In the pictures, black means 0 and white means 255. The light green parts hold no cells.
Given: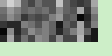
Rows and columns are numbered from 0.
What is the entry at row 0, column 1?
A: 210
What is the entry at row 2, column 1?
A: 139
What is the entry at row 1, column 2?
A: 127
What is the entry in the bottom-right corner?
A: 23
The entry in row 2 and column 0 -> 99
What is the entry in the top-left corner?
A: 166
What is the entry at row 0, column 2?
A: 181
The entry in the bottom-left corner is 39
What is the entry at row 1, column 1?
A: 153
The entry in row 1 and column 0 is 113
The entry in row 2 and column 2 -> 113
